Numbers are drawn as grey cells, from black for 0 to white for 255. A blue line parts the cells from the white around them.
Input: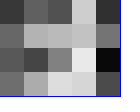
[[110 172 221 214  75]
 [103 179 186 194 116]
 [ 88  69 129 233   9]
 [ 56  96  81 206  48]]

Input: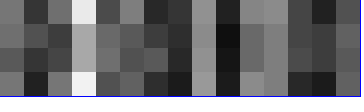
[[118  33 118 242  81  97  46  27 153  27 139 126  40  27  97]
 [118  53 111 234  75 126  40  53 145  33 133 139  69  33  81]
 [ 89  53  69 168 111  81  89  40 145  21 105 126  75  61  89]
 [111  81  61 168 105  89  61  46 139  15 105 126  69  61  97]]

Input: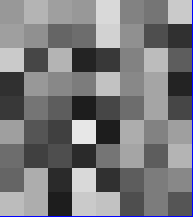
[[202  70 180  35  56 130 188  93]
 [152 180 159 152 217 130 117 202]
 [ 48 152 136 124 194 136 165  35]
 [159 144 101 109 210 144  78  48]
 [ 56 117  93  29  70 109 165  70]
 [109  64  78  42 117 165  93 180]
 [159  85  64 231  29 173 130 159]
 [101 173  42 217  48  93 124 136]
 [188 173  29 202 194  78 124  85]]

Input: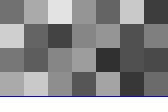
[[113 170 227 149 100 201  61]
 [170 201 142  86 164  55 107]
 [119  93 134 157  48  80  73]
 [207 100  67 134 149  80 127]]

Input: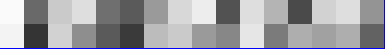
[[243  52 210 142  90  58 188 202 154 135 230 123 174 161 174  98]
 [250 105 202 222 111  90 154 216 237  82 222 180  74 210 222 148]]

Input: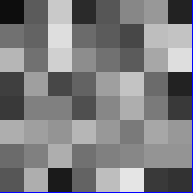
[[113  99 223 107  91  71 189 195]
 [182 113 208 141 113  91 167 223]
 [ 12  91 201  42  85 135 153  34]
 [107 128 174 113 128 135 147 147]
 [174 159 147 182 153 121 167 153]
 [ 57 128 128  79 135 174 121  57]
 [ 63 159  71  99 159 195 107  34]
 [ 85 174  26  99 189 229  57  50]]

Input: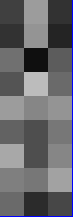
[[127 119 162]
 [156 134 148]
 [168  78 134]
 [ 98  78 119]
 [ 84 188 106]
 [112  15  92]
 [106  43  71]
 [ 64 156  50]
 [ 50 148  36]]
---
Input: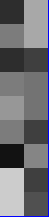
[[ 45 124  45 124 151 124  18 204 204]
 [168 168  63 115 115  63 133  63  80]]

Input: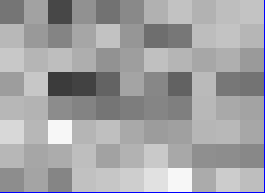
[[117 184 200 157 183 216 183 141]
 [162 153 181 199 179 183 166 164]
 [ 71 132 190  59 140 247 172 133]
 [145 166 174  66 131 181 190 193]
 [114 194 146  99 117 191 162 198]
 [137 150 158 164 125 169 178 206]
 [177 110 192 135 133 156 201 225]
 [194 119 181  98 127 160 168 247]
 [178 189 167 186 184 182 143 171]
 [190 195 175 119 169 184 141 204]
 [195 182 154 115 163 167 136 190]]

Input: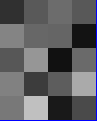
[[ 48 132  87 129 120]
 [ 89 103 150  60 192]
 [108 101  17  93  25]
 [ 88  19 106 170  74]]

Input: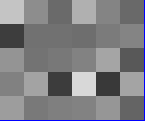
[[196  61 148 129 157]
 [141 113 115 163 121]
 [106 113 120  60 127]
 [176 110 130 216 130]
 [132 123 165  57 150]
 [105 132  88 164 100]]

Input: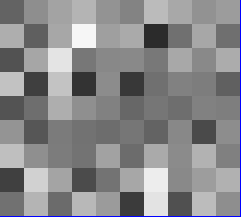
[[ 99 174  82 194  83 148 191  64 113]
 [142  95 166  63 110  86 143 209 180]
 [163 167 228 195 174 123 124 164 107]
 [180 246 119  51 143 114 115  75 184]
 [147 159 136 140 129 109 162 115 155]
 [131 170 137  56 103 118 108 167  59]
 [187  43 120 112 118  99 170 237 227]
 [168 112 168 129 110 136 139 137  80]
 [146 167 137 125 129  74 178 157 188]
 [156 111 172  96 126 141 128 177 142]]

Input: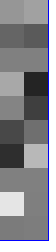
[[150 101 128 168 132  72  46 128 229 123]
 [161  90 128  36  63 111 184 128 127 125]]

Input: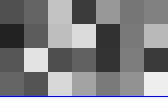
[[ 80  34  86 101]
 [100  92 227  84]
 [195 190  78 216]
 [ 59 219  97 163]
 [152  49  51 122]
 [118 121 125 146]
 [129 185  58 238]]
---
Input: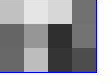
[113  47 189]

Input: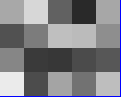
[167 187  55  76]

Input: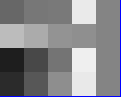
[132 143 116  87]

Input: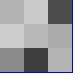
[ 76 184 139]

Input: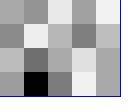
[242 127 170   2]

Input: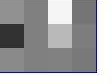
[117 185 128]

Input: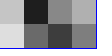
[176  61]
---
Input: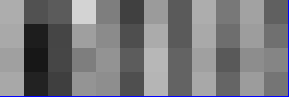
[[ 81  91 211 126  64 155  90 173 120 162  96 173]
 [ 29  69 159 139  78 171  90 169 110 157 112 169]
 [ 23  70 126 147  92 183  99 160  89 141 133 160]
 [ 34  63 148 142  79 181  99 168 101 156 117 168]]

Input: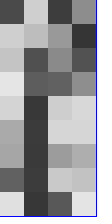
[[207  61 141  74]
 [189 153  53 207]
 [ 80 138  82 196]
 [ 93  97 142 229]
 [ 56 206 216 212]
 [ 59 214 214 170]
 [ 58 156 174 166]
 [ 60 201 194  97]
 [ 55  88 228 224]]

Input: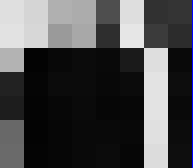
[[213 176 172  78 222  49  52 223]
 [215 154 168  46 230  59  44 226]
 [  3   8  11   9  26 222   9 179]
 [  5  11  11   8  11 227  13  34]
 [  4   7  10   6   7 227   9  29]
 [  3   6   9   9   8 224  12 104]
 [  4   6   9  11   6 220  14 106]]

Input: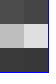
[[ 69  76]
 [223 190]
 [ 56  58]]

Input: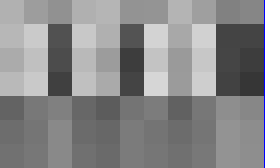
[[157 145 176 181 147 148 180 159 129 134 177]
 [202  81 200 176  83 211 168 209  68  68 183]
 [192  76 185 156  61 195 154 199  69  61 171]
 [201  64 192 170  68 214 155 206  66  54 185]
 [120 128 103  92 116 124  97 119 142 135  99]
 [117 137 107 103 123 116 108 117 147 141 109]
 [119 137 112 106 123 118 112 120 147 142 113]]

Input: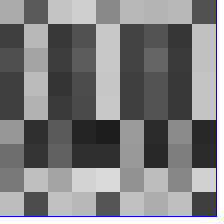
[[ 90 195 206 136 185 180 184  80 170]
 [185  56  80 200  68  82  55 193  62]
 [165  61  93 200  68 101  58 192  78]
 [186  51  76 198  63  83  56 195  62]
 [177  58  73 200  63  83  56 195  62]
 [ 48  90  35  30 154  42 139  40 151]
 [ 51  97  48  48 153  40 126  43 111]
 [190 163 210 217 147 189 134 209 122]
 [ 77 192 185  85 192 172 191  63 189]]
